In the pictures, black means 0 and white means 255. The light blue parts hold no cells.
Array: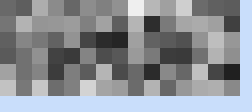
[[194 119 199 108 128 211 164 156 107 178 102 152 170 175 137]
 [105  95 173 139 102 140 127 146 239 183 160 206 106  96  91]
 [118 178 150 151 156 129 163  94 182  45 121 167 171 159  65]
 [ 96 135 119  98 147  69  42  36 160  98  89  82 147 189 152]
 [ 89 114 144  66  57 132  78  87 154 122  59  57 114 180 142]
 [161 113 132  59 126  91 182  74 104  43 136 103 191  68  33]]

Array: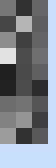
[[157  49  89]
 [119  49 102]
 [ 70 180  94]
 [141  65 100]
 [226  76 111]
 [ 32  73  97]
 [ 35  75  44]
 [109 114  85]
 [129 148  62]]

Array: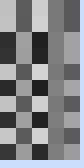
[[ 54 157  41 126 157]
 [191  92 204 121  89]
 [194  90 208 121  88]
 [ 47 160  33 127 161]
 [ 52 158  37 126 162]
 [198  88 212 120  93]
 [ 42 160  30 129 166]
 [193  91 206 121  90]
 [ 48 159  34 127 164]
 [199  90 209 118  90]]

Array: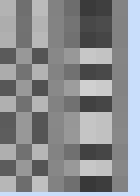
[[183 109 192 130 111  56  61 130]
 [179 111 187 130 109  58  63 131]
 [173 114 179 131 116  72  76 130]
 [176 113 184 131 113  65  70 130]
 [ 90 152  84 136 152 199 195 133]
 [172 115 179 131 113  69  73 132]
 [ 87 153  81 137 157 208 203 131]
 [176 113 182 130 113  65  70 133]
 [ 91 152  85 136 151 197 193 134]
 [ 93 152  85 135 152 197 193 136]
 [175 113 182 131 112  65  70 131]
 [ 92 152  85 135 153 199 194 135]]

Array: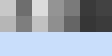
[[182 126 193 143 101  54  59]
 [200 110 220 148 122  58  66]]

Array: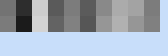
[[123  27 211  99 129  86 150 177 150 128]
 [115  45 205  90 124  91 137 171 163 124]]
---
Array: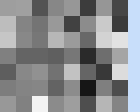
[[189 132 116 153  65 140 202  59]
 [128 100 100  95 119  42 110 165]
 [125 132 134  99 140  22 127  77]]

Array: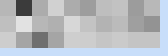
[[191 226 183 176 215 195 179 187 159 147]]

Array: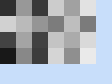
[[209 186 149 124 190 123]
 [ 24 136  60 213 143 234]]

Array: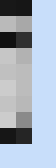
[[186 168]
 [198 178]
 [204 188]
 [204 138]]

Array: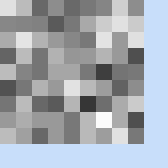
[[135 132 129  90 120 169 204 225 203]
 [100 187 117 178 150 153 180 153  79]
 [ 82 119 178 153 226 185 157  98 141]
 [153 173 153 153 120 185 251 171  79]]

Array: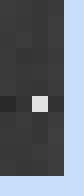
[[59 57 55 61]
 [58 53 54 58]
 [59 55 54 59]
 [55 59 54 60]
 [56 56 59 61]]
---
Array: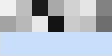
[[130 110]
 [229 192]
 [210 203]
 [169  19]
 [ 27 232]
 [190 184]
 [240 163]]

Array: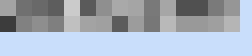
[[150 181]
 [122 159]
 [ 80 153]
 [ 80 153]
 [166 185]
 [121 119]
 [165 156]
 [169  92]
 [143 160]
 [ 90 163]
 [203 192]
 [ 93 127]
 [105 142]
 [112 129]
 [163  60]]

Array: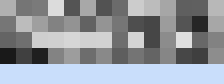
[[184 167 130 141]
 [ 96  38 104  63]
 [ 95  84 223  71]
 [166 156 140 134]
 [188  70  70 100]
 [204  78 212 116]
 [107 118 110  94]
 [ 82 148 210 137]
 [168  98 209 109]
 [ 84 147 214 157]
 [220 130 208 131]
 [122 159 206  31]
 [117 188 111  64]
 [176 118 100  25]]

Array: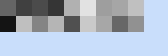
[[192 145]
 [166 103]
 [158 167]
 [226 201]
 [177  80]
 [ 53 181]
 [ 75 132]
 [ 64 191]
 [101  20]]

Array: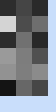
[[ 42 110  40  80 139  70]
 [ 69  76 113 125 126 103]
 [ 45 212  44 154 146  20]]

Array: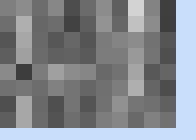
[[ 63  62  85  78 101  77  97 113]
 [131 141 114 115  88 100 111 129]
 [211 192 140 153 165 175 117 104]
 [ 95 102 132 124 114 125 145 133]
 [141 147 122 124 105 111 113 125]
 [107  94  86  89 134 102  84  97]
 [ 77  66 103  98 141 116 115 110]
 [135 109  87  97 160 129  78  83]
 [109 103 105 107 124 109 105 108]
 [140 175 166 160  61 119 167 166]
 [127 110  86  93 137 113  79  93]]

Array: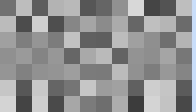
[[190 107 180 119 133  91  72]
 [ 83 181 111 165 152 197 195]
 [ 69 191 143 142 125 206 212]
 [216 102 160 147 145  96  60]
 [145 171 188  99 187 161 173]
 [101 139  94 186 122 156 110]
 [ 86 165  96 169 123 198 123]
 [185 134 194 102 158 117 167]
 [179  78 124 151 148 101  74]
 [ 93 207 149 132 145 200 206]
 [189  76 126 154 129  87  68]
 [113 187 160 144 149 198 212]]
